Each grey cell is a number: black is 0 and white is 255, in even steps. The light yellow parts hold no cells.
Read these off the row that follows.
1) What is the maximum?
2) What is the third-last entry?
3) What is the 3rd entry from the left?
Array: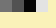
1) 227
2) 82
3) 5

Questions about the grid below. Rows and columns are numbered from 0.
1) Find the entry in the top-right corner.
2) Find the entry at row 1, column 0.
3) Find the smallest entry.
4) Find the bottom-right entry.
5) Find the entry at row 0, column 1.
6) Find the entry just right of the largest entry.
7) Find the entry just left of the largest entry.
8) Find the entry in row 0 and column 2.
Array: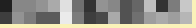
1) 200
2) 62
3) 32
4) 182
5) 135
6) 124
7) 91
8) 135

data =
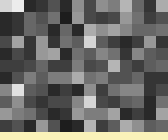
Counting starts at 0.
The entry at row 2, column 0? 41
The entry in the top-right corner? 172
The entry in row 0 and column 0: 213
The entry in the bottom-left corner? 62
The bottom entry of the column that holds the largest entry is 82
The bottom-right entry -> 103
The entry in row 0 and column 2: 41
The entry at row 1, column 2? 103
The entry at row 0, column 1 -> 236
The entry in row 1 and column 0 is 41
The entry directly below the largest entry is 53
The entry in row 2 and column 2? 103
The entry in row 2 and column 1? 53

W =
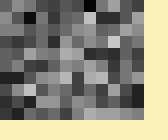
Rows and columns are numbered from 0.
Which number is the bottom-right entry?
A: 127
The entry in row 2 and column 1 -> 127
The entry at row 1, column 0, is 139
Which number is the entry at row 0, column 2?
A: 118
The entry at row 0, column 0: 97
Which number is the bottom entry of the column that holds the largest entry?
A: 160
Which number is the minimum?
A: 4
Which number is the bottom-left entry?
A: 56
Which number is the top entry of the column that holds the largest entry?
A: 160
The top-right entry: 65
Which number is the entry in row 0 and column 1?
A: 139
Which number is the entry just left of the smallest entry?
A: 74
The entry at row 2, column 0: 127
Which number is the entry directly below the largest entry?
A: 46
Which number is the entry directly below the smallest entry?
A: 191
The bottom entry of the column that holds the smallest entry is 172
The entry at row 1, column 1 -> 86

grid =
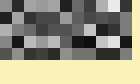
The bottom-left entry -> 83
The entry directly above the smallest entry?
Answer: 195
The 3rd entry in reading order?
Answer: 164
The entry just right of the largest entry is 52
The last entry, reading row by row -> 124
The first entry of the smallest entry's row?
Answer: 134
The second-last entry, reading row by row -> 42
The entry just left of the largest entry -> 176
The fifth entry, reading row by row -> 164
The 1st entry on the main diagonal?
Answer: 143
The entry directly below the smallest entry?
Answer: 115
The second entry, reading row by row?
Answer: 42
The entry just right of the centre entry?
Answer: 106
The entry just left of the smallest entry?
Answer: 23
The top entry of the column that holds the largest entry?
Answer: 234
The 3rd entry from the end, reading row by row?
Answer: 42

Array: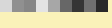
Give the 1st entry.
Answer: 216
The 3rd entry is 134
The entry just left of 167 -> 227

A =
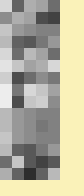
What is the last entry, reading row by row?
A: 185
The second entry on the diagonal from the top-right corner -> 77
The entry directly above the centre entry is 109
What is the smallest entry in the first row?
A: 98
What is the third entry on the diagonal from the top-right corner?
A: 140
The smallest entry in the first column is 109
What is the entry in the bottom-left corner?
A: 174
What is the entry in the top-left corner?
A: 215
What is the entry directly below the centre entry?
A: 197
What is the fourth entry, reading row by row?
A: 162
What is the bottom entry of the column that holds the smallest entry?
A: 45
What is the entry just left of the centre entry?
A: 119
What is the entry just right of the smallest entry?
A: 98
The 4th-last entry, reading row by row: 98
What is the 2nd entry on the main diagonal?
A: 174
